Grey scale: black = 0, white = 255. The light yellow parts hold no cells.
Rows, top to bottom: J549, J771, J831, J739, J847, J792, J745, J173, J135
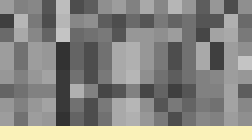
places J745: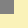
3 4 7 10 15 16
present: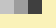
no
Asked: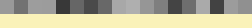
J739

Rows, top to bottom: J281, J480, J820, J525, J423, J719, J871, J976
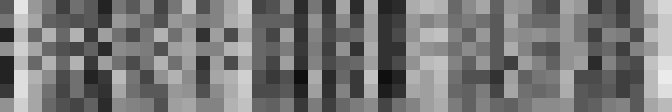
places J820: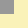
35 41
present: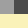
yes

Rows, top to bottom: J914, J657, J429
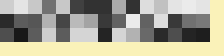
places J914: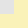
2 13 15
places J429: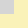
6 7 9
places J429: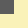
3 5

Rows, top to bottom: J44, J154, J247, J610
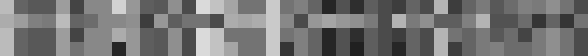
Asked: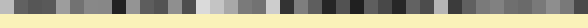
J610
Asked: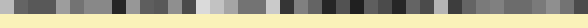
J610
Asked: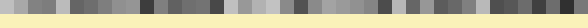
J154
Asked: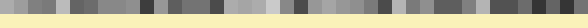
J154
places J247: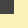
6 38
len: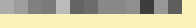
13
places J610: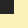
9 24 29

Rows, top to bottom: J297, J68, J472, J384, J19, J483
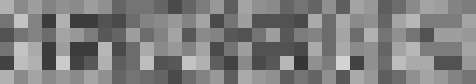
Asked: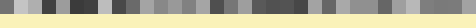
J384
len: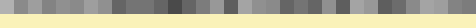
34
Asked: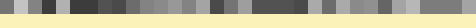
J68
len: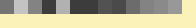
13

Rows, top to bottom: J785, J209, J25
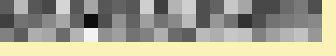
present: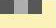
no
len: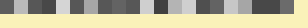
21
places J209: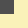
8 15 19
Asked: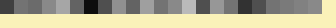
J209
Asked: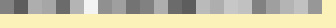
J25
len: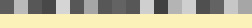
18
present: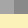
no

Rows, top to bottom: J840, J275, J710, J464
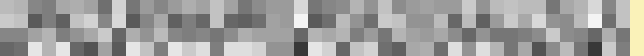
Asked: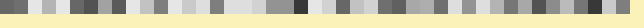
J464
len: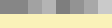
8
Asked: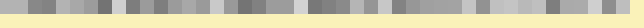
J840
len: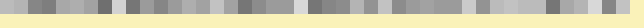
45
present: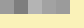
no
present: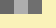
no

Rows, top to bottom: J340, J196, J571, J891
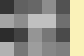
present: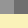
no
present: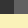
yes
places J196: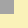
1
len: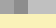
4
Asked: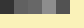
J340

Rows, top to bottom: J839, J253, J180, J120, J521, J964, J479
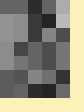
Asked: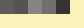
J964
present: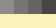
no
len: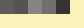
5
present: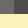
no
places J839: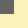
1 2 4

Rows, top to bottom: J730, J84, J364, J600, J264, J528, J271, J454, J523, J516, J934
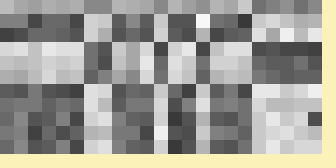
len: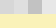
4
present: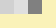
yes

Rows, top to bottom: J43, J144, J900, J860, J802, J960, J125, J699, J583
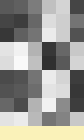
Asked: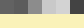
J43
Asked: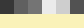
J900
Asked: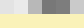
J583
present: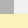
yes

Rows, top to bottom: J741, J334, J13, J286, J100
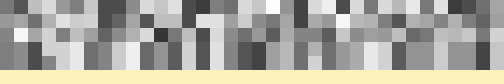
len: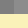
2
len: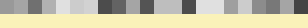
22
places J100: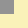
12 30 31 33 34
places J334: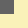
9 35
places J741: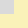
4 11 18 23 26 28
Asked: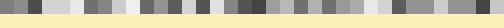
J286

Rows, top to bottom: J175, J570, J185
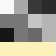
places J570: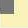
1 2
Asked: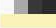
J175
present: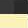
yes
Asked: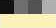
J185
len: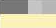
4
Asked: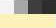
J175
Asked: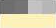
J570

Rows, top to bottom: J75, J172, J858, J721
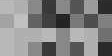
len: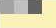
3
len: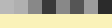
8
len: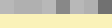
8
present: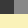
yes
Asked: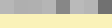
J858
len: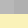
2
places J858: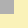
2 3 7

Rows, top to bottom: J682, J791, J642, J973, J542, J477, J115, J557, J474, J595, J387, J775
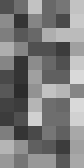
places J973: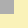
1
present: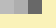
no
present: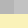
no
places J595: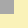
6
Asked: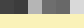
J557
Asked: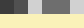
J474
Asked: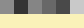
J791

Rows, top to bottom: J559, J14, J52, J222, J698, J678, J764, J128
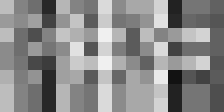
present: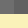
yes
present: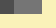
no

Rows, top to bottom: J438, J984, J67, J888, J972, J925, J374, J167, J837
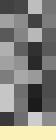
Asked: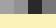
J972
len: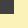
1

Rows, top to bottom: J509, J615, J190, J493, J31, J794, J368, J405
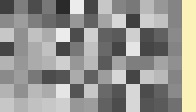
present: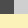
yes
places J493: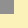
2
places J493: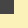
1 5 9 11
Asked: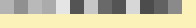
J368
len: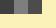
3

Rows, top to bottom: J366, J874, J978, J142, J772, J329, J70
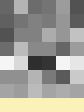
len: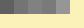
5
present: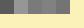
no
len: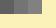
3
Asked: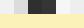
J772

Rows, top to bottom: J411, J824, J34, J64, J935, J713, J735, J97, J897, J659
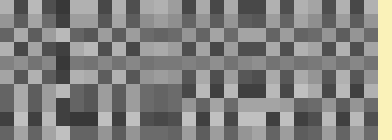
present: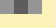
yes
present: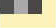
no
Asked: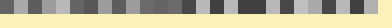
J735

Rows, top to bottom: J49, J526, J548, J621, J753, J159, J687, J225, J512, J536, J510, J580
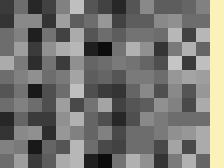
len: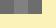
3
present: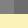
yes

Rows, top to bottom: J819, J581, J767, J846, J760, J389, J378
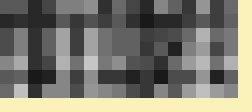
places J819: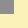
7
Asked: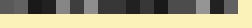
J389

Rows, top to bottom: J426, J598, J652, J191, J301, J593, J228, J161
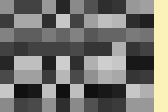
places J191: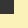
2 7 8 10
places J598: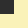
4 10
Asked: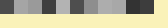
J593
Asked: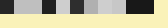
J301
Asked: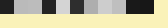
J301

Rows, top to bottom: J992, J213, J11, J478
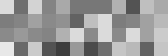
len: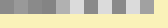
11
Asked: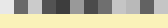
J478
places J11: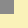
1 3 7 9
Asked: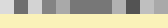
J992

